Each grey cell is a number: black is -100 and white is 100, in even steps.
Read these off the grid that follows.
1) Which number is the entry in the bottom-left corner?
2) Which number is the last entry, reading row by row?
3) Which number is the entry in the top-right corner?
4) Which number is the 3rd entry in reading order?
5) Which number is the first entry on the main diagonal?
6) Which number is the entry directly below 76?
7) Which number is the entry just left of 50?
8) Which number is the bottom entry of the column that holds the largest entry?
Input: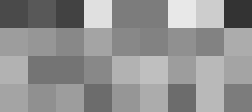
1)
29
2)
-3
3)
-60
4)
-48
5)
-42
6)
29
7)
40
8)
-15

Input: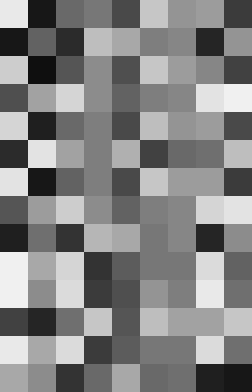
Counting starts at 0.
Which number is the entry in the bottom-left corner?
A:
32
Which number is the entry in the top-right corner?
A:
-54
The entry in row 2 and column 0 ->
61
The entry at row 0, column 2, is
-18
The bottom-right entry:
-82
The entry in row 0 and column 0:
83
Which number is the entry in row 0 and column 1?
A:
-82
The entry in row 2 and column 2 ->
-33
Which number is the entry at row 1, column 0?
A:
-82
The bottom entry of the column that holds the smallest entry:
10
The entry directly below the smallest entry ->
27

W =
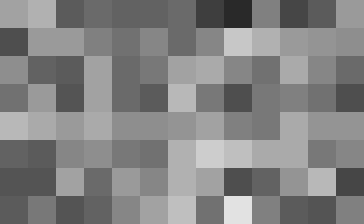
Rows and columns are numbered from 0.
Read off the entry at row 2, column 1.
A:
-23
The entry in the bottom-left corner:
-29
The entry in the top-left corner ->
27
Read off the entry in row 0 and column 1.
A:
39
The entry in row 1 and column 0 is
-39
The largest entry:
77
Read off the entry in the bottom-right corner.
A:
0
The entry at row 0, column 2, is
-29
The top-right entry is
21
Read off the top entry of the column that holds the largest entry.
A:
-68
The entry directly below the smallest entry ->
56
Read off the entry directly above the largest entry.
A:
-39
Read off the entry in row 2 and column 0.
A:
11
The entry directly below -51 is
5

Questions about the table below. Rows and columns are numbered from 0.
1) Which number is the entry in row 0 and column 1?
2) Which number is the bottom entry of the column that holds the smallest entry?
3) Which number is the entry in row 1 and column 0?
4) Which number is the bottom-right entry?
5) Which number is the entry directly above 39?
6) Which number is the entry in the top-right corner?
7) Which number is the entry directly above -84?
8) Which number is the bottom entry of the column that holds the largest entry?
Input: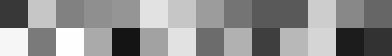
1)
55
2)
-84
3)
93
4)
-61
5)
-9
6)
-20
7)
17
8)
99

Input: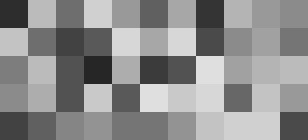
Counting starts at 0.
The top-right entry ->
9
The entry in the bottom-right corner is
-42
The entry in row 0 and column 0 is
-65
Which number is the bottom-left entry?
-48
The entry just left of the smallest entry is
-36
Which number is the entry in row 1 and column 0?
53
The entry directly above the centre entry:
31
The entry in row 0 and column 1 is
47
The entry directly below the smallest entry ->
58
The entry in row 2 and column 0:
-2
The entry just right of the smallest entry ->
36
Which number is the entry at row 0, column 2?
-14
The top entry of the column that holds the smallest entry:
63
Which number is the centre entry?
-54
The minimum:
-70

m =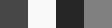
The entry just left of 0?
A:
-70
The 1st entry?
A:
-44
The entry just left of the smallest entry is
95

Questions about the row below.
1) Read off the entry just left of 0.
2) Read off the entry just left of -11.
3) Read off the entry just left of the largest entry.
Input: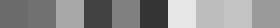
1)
-48
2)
-16
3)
-59

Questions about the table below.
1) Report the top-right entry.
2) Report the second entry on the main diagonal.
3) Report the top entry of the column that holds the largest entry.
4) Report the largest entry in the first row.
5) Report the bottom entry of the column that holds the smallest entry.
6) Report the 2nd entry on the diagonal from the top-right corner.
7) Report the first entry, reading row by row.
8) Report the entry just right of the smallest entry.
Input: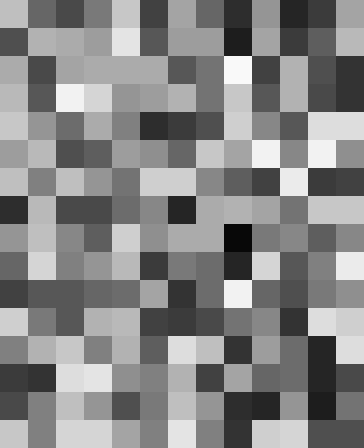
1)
29
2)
40
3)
-65
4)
56
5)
-60
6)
-26
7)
50
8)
-5

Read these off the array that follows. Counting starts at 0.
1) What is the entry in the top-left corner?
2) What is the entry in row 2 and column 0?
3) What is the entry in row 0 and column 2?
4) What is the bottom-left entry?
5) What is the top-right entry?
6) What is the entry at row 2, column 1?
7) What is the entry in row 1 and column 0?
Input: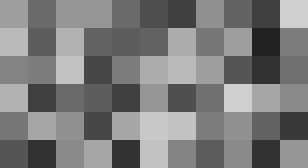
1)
24
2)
3
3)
18
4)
-33
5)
62
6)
-2
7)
46
